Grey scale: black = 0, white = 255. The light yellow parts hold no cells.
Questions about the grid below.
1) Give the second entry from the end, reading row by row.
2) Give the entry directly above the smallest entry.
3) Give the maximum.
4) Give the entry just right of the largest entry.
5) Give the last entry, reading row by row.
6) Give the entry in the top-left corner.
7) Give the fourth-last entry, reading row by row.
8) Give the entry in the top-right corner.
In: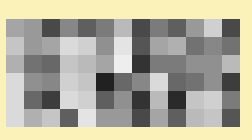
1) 197
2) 165
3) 238
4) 51
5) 85
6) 165
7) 95
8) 73

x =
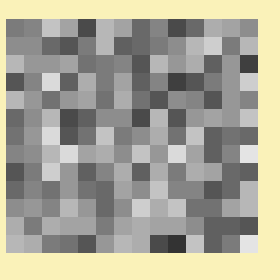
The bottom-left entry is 183
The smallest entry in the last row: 51
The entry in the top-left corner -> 123
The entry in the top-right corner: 141
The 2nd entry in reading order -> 132
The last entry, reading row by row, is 228
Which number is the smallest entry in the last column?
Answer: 63
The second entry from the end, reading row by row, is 123
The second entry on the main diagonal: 141
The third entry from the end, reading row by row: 96
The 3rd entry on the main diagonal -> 151
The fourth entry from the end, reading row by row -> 195
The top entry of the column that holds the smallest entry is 74

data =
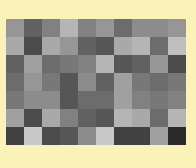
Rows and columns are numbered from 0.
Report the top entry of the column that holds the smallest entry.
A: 150
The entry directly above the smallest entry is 181
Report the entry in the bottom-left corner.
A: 65
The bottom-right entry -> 43
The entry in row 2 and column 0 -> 97
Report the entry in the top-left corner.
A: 150
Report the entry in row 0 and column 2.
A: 129
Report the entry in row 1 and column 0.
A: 169
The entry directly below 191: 75
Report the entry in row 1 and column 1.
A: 75
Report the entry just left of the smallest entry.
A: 160
